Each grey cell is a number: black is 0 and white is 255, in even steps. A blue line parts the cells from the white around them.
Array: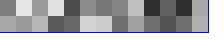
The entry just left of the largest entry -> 126
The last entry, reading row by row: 176
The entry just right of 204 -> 112
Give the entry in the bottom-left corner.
169
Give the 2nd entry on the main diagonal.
154
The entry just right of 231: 154
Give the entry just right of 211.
204
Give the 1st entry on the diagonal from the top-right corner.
169

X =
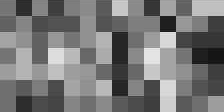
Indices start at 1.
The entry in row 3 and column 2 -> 145
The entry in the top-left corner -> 117
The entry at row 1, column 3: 132
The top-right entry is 191
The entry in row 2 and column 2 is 132
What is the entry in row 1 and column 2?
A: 46
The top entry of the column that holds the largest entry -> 54
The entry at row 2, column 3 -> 75
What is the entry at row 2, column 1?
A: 98
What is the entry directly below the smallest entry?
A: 62
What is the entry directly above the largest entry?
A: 157
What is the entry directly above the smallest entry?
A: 54
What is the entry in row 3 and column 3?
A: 98
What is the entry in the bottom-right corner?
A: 157
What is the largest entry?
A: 228
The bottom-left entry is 111
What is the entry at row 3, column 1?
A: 164
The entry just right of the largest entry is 164
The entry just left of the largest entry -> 138

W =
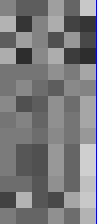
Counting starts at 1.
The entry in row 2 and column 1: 179
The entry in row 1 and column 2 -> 93
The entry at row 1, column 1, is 131
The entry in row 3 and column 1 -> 93
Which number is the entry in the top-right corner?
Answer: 200
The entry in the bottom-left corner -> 123
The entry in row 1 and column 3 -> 93
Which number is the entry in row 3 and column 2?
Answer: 159
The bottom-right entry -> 179
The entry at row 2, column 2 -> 53

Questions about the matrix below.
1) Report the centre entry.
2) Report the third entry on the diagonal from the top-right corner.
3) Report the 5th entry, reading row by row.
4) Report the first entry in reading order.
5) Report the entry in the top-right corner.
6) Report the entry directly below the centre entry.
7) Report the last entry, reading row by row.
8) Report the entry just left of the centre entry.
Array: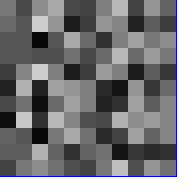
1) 127
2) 161
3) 73
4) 120
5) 99
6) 127
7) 113
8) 149

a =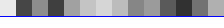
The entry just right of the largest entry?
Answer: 70
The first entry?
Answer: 234
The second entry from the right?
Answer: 114
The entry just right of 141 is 63

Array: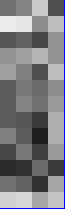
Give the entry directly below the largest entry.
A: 85
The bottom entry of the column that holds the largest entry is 209
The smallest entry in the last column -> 57
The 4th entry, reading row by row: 79
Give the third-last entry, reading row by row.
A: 215
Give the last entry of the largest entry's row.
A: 189
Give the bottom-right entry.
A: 196
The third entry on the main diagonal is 71
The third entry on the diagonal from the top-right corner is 99
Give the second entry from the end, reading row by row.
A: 166
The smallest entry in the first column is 43
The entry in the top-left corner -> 114
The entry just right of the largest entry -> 229
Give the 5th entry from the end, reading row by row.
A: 166
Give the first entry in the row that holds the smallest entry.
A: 127

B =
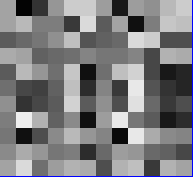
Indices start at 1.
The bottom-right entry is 163
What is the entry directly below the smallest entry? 185
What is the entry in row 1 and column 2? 3
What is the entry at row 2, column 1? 163
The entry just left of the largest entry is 125
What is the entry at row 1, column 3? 51
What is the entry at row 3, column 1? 91
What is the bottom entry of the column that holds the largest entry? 218
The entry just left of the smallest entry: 163
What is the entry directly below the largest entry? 16
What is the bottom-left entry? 163
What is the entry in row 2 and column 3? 125
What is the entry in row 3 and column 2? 105
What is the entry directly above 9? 232
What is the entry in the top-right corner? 204

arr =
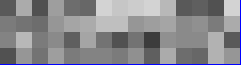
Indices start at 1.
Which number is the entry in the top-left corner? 89
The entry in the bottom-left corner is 81
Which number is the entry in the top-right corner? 211
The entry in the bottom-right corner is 150
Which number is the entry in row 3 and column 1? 131
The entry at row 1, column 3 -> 81
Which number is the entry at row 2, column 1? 123
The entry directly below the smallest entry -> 95
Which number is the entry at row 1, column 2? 171
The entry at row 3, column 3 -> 123
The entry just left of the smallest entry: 115
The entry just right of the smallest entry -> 144
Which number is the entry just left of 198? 211

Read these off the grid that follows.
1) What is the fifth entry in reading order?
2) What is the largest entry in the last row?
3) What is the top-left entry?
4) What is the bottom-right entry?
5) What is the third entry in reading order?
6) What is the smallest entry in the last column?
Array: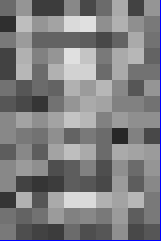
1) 136
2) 143
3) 107
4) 86
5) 60
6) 72

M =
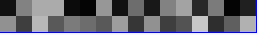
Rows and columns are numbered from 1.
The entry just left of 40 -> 163
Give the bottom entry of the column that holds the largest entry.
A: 199
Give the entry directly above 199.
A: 40
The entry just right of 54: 145
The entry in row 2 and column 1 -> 145
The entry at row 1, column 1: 17
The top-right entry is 32
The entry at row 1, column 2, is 130
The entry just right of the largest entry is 46

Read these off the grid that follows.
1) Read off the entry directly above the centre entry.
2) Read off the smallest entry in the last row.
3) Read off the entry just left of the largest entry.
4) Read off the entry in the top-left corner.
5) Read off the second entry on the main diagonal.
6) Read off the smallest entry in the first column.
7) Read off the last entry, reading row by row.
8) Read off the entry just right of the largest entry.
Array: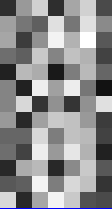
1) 160
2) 40
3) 178
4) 46
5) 118
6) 33
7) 74
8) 88
